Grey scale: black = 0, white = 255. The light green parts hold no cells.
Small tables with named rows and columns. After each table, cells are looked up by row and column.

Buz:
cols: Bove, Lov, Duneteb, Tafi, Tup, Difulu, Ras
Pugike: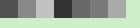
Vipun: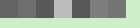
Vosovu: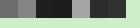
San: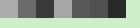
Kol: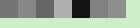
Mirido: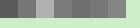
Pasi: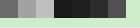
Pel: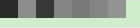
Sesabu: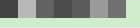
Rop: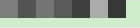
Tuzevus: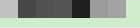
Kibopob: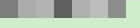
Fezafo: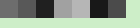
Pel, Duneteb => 55
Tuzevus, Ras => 163
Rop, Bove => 124
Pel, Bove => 42
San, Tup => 88
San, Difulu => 81
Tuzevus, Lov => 71
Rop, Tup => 63
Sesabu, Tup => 92
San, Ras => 41
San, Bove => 172
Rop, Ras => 55
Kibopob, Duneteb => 179
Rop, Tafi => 89

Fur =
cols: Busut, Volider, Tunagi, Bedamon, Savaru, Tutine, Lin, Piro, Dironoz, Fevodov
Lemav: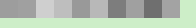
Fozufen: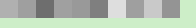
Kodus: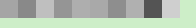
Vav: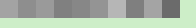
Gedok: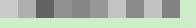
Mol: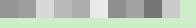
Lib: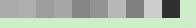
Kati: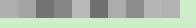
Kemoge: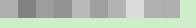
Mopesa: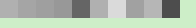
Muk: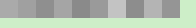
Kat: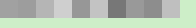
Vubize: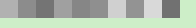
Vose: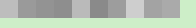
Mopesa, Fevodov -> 77
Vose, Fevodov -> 170
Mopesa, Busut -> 176
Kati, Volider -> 164
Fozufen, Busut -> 176
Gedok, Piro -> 138
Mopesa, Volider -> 165
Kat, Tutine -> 195
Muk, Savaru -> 138

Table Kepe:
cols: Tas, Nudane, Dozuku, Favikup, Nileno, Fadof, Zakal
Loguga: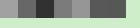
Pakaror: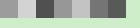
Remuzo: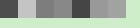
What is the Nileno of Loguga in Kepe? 150
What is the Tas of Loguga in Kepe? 161
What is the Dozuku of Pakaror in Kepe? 80
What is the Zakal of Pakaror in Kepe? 89
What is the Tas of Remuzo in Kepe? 77
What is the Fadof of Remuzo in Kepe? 153
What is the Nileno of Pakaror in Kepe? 195
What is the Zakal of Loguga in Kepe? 87
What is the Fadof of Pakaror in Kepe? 117
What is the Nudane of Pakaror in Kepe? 211
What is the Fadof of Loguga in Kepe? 88
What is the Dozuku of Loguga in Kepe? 49
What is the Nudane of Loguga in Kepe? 103
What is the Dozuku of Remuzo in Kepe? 125

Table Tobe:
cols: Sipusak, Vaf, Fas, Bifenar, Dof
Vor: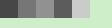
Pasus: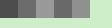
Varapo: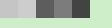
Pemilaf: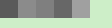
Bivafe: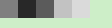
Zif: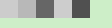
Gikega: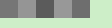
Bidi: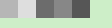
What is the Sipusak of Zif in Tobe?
204
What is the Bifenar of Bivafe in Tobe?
194
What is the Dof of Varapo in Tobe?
67
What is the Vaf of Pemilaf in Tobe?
139
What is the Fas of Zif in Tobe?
102
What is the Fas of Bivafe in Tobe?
91
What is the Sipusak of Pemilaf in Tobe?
90
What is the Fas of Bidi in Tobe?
108
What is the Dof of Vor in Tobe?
203
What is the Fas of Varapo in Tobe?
93
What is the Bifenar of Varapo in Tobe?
124
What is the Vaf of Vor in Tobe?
118
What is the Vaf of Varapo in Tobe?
205
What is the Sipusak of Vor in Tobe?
71
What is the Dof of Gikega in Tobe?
110
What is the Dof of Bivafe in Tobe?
218
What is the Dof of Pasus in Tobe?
144
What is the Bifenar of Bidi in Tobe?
135
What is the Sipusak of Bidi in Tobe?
182
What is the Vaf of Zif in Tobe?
184

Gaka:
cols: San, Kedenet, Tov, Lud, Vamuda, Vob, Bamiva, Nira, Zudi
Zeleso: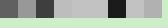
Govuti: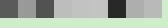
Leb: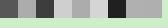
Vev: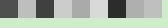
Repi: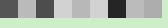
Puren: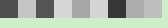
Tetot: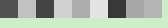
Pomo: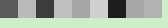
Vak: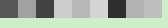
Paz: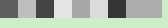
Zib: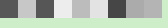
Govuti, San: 90
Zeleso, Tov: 62
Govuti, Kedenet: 153
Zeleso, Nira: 194
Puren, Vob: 213
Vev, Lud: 204
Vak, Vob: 212
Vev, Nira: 175
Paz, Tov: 68
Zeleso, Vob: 194
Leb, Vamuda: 172
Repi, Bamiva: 37
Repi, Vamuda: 184
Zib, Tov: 86

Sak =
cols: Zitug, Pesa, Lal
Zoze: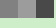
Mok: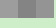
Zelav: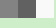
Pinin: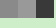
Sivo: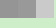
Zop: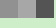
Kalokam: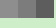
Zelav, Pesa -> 97
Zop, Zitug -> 145
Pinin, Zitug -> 138
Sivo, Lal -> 202
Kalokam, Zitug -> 142
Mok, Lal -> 148
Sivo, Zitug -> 149
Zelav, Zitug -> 131
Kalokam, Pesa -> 124
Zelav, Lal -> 249
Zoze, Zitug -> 129
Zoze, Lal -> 73
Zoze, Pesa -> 156
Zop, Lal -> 84
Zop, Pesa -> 167
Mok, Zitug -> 157
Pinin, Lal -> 57

